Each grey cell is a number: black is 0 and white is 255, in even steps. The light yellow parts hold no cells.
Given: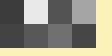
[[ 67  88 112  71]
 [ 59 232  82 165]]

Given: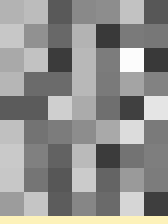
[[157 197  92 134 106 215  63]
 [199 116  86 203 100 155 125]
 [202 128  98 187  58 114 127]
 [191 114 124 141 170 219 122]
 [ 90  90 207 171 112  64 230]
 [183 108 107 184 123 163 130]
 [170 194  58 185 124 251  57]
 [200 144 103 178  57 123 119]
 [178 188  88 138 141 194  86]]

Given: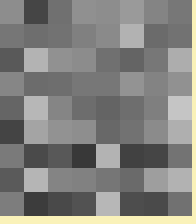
[[125  60  73  82 183  77  74 113]
 [ 90 181 132 129 118 106 158 178]
 [122  74  88  56 179  65  69 115]
 [ 68 164 146 142 104 114 139 175]
 [101 183 133 109 100 110 127 197]
 [134 108 110 119 119 147 131 145]
 [ 89 179 145 140 112 100 119 173]
 [118 110 114 128 138 178 107 114]
 [141  69 112 144 141 154 132 119]]

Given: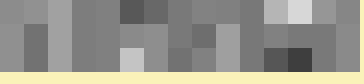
[[144 114 161 125 128 196 142 114 129 159 120  86  62 121 138]
 [144 114 161 125 128 138 142 121 110 159 120 129 121 121 138]
 [140 145 161 125 128  88 104 121 130 128 120 181 215 150 134]]

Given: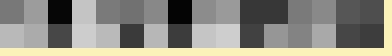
[[185 171  71 205 186  58 183  60 197 206  65 150 131 169  70  61]
 [120 156   6 196 122 113 136   4 140 154  55  55 122 137  86  78]]

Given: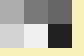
[[210 239  34]
 [173 120 101]]
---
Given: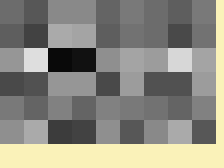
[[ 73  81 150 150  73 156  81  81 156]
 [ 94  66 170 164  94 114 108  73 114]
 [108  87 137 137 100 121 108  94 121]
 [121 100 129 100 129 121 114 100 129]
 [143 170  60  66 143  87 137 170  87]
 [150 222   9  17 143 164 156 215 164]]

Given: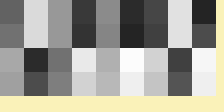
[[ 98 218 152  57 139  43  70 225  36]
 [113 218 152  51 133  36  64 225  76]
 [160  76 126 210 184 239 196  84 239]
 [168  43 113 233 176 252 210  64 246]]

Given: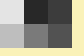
[[190 122  82]
 [228  40  60]]

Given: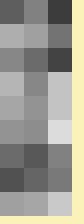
[[ 81 101 121]
 [ 94 129  60]
 [107  88 129]
 [135 107  67]
 [147 141 220]
 [160 166 201]
 [166 147 195]
 [174 160 115]
 [181 135 195]]

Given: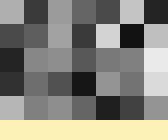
[[ 37 134 142  88 121 128 234]
 [ 50 109  80  23 148 115 218]
 [ 74  94 161  58 210  17 190]
 [175  58 155 101  74 196  37]
 [183 128 142 101  31  66 148]]

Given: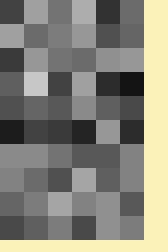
[[ 28  66  58  36 151  44]
 [ 58 151 115 107 144 151]
 [ 66 159 115 173  50 107]
 [ 73  95 123  73 144 123]
 [ 80 101  87 138  95  73]
 [ 95 199  66 159  44  20]
 [101 123 165 130 144  87]
 [130 107  80 165  95 130]
 [138 138 115  87  87 130]
 [159 107 123 151  80 101]]
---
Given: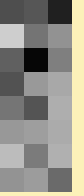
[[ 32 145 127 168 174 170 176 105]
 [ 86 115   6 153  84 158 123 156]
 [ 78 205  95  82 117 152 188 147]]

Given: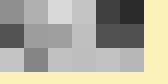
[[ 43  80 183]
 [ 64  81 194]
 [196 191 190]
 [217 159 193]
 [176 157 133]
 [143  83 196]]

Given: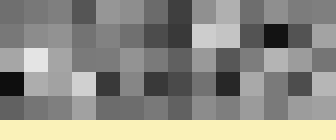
[[127 163 117 182 161]
 [124  83 156  77 156]
 [143  19 180 122 122]
 [110  83 125 169 155]
 [176 196  87  39 126]
 [144 205 153 114 140]
 [ 63  57  96  74  97]
 [107  76 122  57 121]
 [142 112 147 134 109]
 [150 130 123  57 108]
 [ 85 115 122 208 161]
 [127 146 165 162 127]
 [120 140 228 173 117]
 [111 120 166  14  97]]

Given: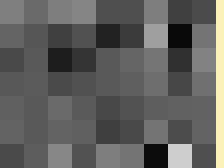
[[ 75 116 130 112  98  99  79]
 [ 64   9  48  71  97  76 206]
 [126 159 117 110  94 116  12]
 [ 79  59 101  95  82  73 116]
 [ 79  34  89  89  72  63 126]
 [133  81  52  81  90  96  82]
 [126  64  29  74 106  99 135]
 [106  86  89  91  89  89  93]
 [127 100  73  88  96  99  74]]

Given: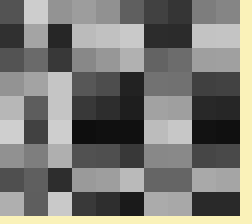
[[133 196 160  66  38  16  73 165  41]
 [125 195 159  64  40  18  70 169  41]
 [ 53  43 108 113 159 199 137 101 168]
 [ 65  44  99 114 162 188 136 101 171]
 [ 95 201 177  34  30  16  56 186  26]
 [145 193 151  77  45  16  79 158  46]
 [157 187 136  87  56  14  81 154  57]
 [147  38  56 197 197 206 175  45 201]
 [205 164 106 163  93  65 126  95  94]
 [ 83  48  83 147 183 207 145  79 175]]

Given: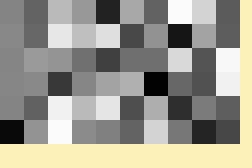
[[ 90  93 248 241  94  71]
 [211 163  84  80 123  36]
 [251  20 217 103  46 119]
 [ 98 145 111   2 174 210]
 [168  72 111 175  78  99]
 [ 34 223  64 163 229 128]
 [152 191 112 134 185 139]
 [185 230 148  56 240 251]
 [ 99 103 154 137  97 147]
 [132 136 133 134 132   9]]
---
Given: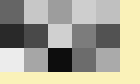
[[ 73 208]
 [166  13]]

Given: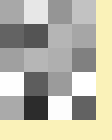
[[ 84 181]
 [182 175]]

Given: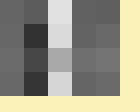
[[ 50 218]
 [ 71 169]]

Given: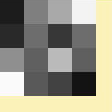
[[109  55]
 [ 96 186]]

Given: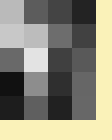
[[188 109]
 [227  64]]

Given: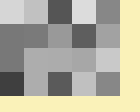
[[122 153]
 [173 172]]
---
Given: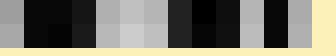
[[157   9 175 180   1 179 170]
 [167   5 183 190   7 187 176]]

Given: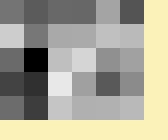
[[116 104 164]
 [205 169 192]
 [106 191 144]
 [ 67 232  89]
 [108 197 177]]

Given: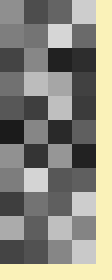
[[143 100]
 [126 214]
 [ 68  33]
 [113 166]
 [ 87 191]
 [ 27  41]
 [145 150]
 [125  87]
 [ 62  95]
 [171 191]
 [ 68 134]]

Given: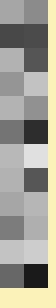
[[166]
 [ 72]
 [178]
 [149]
 [179]
 [116]
 [184]
 [178]
 [166]
 [124]
 [195]
 [103]]

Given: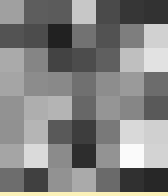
[[160  91  74  50]
 [ 83  33  82 209]
 [170  67  95 226]
 [165 137 141 108]
 [146 180 149  89]
 [145  89 121 208]
 [165 139 147 211]
 [109 146 106  39]]

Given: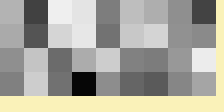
[[179 239 125 174  67]
 [170 213 114 212 138]
 [143 107 205 124 236]
 [128 113 141  90 165]]

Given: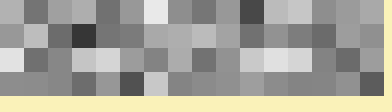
[[178 160 113 233 118  72 198 155]
 [152 108 117 169 187 113 125 157]
 [226 135 213 131 114 201 213 107]
 [141 135 151 200 139 158 132 145]]
